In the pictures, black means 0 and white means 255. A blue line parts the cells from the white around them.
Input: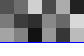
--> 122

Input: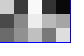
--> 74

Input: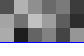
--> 164

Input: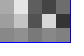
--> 158

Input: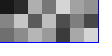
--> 133

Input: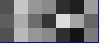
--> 94
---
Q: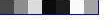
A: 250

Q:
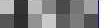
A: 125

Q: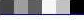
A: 194

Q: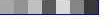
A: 133

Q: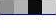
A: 11

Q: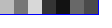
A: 104

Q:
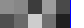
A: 113
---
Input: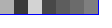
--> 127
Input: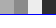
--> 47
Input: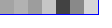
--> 214
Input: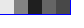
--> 72
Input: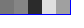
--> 160
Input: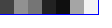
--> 243
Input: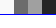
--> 37
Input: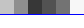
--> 247
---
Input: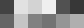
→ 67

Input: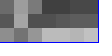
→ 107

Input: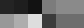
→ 36

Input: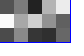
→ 83

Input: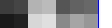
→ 61

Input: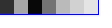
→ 48

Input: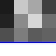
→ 27
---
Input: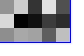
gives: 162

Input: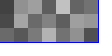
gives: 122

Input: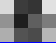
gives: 75

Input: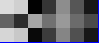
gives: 9

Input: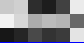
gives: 73

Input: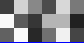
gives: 40
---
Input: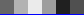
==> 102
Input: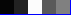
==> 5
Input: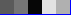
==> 90
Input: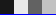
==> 24
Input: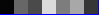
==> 5
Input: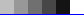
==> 191
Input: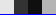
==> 230
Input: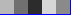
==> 184
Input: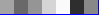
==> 164
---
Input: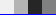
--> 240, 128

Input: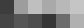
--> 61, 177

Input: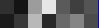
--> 48, 76

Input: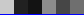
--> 202, 111

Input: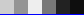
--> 205, 14

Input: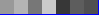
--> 153, 80
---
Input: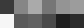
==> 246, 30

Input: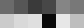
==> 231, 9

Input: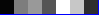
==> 255, 5

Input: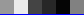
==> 235, 5

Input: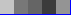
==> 197, 59

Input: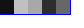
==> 192, 17

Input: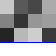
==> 206, 36

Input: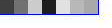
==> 225, 29
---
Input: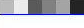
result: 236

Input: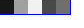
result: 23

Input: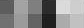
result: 155

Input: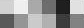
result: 149

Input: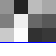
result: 88

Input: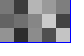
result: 147
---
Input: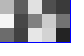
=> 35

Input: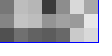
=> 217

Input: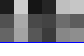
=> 142

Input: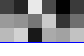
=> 194

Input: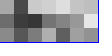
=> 146

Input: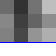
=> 175

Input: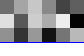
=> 185

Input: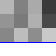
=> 201

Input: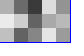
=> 155
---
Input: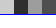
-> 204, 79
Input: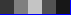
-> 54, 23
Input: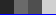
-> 38, 208
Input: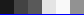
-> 25, 146
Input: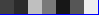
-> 64, 238
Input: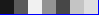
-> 24, 222
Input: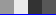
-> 153, 87
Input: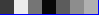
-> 58, 176
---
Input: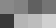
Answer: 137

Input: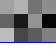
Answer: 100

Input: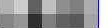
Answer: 178

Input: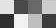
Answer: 227

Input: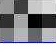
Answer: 47

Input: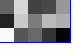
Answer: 34

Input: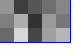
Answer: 126
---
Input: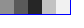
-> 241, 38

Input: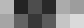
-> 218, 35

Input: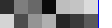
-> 219, 11

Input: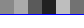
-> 190, 33

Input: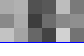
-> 210, 61

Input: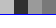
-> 192, 48
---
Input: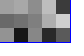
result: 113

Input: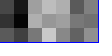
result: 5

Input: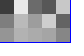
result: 186

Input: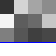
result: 93

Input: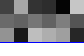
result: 98

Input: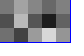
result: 185
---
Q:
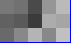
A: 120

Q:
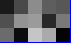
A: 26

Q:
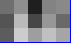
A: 111

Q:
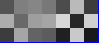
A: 84

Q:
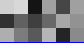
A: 208

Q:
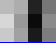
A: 187

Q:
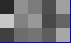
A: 41

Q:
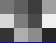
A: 118

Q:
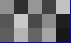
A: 144

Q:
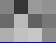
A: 131
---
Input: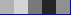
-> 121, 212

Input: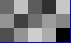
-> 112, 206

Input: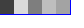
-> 126, 218

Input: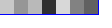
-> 47, 216

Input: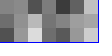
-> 117, 220

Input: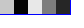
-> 232, 232

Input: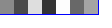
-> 51, 253

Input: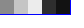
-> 236, 236
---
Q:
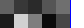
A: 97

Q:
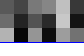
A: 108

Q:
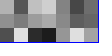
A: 144

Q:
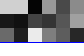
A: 24

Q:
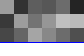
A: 57

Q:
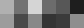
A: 176

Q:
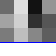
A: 163
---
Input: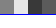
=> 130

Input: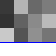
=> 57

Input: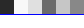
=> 41

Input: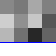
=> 136

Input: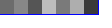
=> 108

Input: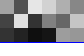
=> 163
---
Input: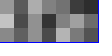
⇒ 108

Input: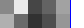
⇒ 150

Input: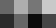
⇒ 70

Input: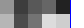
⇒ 206

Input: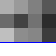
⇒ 44

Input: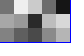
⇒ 216

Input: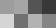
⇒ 133

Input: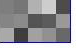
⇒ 153
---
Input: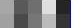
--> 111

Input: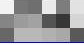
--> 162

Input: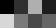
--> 175

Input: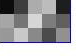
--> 214

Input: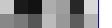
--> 18

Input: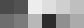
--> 237
